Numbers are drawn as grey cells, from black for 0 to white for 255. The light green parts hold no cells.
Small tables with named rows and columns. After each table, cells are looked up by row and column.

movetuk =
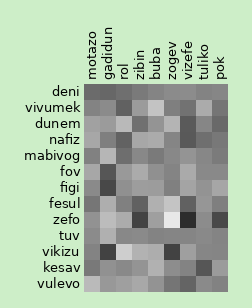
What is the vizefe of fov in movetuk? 170
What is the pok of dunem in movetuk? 105
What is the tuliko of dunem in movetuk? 134
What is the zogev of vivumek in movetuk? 127
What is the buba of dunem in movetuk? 148
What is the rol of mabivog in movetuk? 110
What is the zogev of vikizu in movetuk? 66
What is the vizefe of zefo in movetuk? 45
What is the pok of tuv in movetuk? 132
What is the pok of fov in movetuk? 137
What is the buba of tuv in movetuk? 131
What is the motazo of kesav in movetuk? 121
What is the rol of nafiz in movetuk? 98
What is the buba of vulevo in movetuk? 147
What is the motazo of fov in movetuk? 167
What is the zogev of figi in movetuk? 128
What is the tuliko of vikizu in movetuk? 134
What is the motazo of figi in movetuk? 138
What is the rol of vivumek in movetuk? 97
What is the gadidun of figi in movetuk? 72

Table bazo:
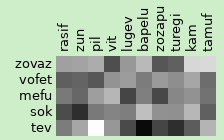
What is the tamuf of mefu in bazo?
114
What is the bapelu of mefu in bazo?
127
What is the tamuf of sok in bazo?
96
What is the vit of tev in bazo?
151
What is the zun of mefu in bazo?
103
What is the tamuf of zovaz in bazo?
217
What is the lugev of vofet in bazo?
156

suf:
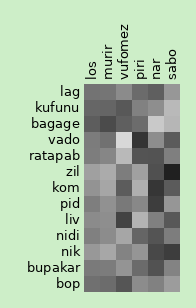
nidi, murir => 140
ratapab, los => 125
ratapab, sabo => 127
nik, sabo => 61
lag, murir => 117
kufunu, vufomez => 88
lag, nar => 95
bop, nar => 129
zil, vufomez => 125
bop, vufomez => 85
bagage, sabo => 182

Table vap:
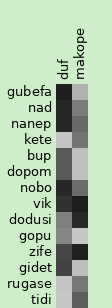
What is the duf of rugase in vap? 196
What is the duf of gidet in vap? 67
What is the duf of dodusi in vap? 127
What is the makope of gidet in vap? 189
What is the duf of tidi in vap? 199
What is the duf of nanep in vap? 39

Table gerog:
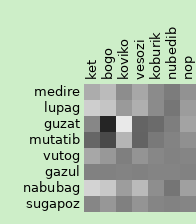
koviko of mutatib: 181
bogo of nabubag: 200
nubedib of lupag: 118
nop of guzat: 163
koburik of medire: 139
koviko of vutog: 127
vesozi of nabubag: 186
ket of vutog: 167
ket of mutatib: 102
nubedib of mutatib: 131

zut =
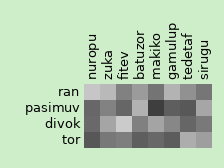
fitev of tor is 126
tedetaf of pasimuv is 88
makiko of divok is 164
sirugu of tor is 158
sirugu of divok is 121
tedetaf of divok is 102
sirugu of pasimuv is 166
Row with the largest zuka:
ran

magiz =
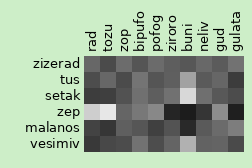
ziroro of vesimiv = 100
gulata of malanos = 125
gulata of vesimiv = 74
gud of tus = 102
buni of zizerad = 87
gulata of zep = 31
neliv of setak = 111
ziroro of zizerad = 94

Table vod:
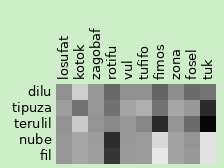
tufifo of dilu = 144
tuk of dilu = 116
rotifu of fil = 53
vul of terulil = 153
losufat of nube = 150
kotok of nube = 166
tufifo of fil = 156
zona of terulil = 149
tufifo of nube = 156
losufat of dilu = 144
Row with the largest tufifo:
tipuza

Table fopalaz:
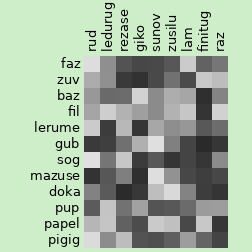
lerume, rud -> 203
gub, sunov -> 223
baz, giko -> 210
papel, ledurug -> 197
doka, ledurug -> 90
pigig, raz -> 68
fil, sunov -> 139
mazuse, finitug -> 62
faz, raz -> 118
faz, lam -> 203
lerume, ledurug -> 60
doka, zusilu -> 217
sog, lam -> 68
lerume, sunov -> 167

